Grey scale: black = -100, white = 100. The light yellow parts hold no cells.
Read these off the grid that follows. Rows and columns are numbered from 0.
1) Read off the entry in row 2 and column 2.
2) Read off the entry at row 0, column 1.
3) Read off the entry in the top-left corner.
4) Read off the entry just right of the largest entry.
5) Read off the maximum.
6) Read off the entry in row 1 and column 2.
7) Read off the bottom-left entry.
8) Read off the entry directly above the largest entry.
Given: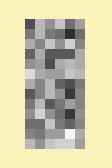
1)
54
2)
44
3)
-39
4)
34
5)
92
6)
-5
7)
44
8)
-22

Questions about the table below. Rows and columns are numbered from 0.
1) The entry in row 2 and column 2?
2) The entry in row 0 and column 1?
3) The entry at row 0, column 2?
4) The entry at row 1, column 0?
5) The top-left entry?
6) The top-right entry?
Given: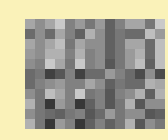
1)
30
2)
11
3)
30
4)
-16
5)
30
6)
58

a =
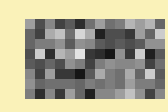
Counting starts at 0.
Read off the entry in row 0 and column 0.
24
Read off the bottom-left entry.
-2
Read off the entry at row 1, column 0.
-20
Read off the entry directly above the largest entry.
14
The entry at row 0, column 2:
6
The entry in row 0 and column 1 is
-39
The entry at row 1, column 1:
-48
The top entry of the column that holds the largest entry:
-65
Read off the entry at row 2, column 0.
-20
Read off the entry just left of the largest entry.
24
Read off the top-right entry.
-20
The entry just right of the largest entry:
-56
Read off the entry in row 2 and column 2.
-2
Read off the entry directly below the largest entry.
-2
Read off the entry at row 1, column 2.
34

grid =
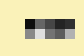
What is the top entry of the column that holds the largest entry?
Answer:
-20
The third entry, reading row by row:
-45
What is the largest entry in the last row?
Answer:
74

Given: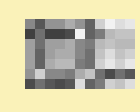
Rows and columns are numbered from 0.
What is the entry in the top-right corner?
81
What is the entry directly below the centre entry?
-3
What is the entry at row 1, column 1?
-12
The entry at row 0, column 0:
7
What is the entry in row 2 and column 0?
25
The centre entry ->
7
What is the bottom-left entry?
-41
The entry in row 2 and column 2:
25
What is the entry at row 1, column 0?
-50
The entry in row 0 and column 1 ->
-32
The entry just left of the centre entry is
35
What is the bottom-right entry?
73
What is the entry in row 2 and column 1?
-12
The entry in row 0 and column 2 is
15
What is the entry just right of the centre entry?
-12

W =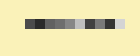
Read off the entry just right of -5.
-59
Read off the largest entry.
66
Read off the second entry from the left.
-67

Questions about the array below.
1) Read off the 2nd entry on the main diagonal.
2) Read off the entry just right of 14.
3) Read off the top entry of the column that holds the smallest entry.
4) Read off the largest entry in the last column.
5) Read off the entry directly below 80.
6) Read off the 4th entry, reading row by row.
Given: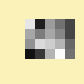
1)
-3
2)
70
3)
80
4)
-11
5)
31
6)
-11

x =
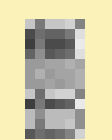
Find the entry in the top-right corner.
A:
3
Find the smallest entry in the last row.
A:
-31
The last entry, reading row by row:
65
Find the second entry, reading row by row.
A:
-5
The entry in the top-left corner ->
55
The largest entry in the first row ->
65
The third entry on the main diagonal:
-41

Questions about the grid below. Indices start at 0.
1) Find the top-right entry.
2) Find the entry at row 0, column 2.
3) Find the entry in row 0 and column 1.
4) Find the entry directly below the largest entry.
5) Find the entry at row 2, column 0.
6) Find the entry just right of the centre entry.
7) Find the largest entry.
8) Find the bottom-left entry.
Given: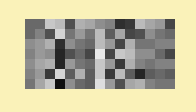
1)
-45
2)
56
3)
-18
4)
56
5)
11
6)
-45
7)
82
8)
-8
